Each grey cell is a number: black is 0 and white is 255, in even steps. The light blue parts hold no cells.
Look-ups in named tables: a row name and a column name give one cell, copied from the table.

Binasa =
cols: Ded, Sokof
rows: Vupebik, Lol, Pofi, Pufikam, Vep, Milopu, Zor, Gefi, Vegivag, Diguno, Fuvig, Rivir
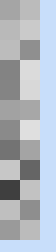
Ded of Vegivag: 199
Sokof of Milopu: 167
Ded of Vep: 132
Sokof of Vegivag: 101
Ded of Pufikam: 131
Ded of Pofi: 188
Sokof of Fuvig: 142
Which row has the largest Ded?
Vegivag

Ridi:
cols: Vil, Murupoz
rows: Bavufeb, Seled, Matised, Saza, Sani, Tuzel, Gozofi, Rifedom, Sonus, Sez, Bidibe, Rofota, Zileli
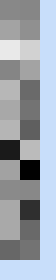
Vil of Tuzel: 168
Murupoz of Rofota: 105
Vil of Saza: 133
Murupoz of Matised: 210
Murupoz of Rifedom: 187
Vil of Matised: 233
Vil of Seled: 163
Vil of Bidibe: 169
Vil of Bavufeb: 136
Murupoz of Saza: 163
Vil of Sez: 138
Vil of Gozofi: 181
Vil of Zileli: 103
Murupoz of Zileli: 115
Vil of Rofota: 169
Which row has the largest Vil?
Matised

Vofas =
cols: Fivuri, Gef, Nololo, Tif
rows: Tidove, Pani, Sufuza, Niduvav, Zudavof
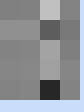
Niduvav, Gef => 135
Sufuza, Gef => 133
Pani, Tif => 120
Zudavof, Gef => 133
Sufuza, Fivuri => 131
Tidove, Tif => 130
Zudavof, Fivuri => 130
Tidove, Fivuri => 128
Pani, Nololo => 93
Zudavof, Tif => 131
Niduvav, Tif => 134
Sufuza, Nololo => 163
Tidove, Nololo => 192
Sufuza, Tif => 127
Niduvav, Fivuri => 134

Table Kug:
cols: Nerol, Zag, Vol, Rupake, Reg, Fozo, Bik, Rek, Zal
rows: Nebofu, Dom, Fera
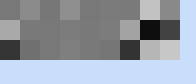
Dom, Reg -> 121
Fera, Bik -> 51
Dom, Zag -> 121
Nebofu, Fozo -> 123
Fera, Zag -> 112
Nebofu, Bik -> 122
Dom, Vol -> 120
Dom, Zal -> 66
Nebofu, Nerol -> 120
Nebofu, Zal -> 137
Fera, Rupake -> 127
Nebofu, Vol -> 119
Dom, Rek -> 14
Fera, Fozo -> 118
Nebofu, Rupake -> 143
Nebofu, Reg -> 120
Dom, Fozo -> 124
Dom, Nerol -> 169

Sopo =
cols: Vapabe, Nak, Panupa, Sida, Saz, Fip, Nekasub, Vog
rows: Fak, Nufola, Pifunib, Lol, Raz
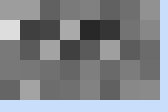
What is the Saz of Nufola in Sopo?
40
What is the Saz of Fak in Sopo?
128
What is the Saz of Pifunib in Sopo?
90
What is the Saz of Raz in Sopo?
130
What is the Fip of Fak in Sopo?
97
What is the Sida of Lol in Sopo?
102
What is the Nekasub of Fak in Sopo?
111
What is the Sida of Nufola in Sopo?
170
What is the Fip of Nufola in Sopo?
53
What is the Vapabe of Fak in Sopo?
157
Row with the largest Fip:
Pifunib

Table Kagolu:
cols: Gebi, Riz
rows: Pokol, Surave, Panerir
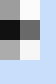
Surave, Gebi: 17
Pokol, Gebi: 157
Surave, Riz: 105
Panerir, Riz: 246
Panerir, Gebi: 172
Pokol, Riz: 251
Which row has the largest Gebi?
Panerir

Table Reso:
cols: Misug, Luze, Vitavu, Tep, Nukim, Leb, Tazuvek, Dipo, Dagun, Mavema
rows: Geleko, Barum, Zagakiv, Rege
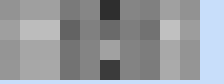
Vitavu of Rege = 168
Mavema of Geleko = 146
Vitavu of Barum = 189
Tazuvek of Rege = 131
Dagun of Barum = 192
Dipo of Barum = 114
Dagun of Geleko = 160
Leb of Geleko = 46
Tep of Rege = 115
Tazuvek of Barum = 126
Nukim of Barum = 128
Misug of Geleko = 147
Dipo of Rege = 124
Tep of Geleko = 122
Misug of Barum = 159

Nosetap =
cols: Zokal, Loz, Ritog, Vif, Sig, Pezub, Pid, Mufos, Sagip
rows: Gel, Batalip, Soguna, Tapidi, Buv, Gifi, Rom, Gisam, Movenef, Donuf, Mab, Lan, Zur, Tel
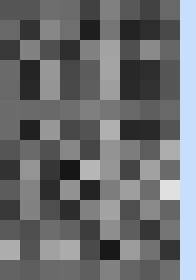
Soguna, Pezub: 163
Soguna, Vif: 46
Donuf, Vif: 146
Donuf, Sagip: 224
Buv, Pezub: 158
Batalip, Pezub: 118
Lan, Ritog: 109
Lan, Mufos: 54
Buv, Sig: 94
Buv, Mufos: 50
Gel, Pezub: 128
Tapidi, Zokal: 106
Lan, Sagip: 117
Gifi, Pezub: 118
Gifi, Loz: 106
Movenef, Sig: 182
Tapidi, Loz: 36
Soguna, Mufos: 138
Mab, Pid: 78
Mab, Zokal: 56
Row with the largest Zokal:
Zur

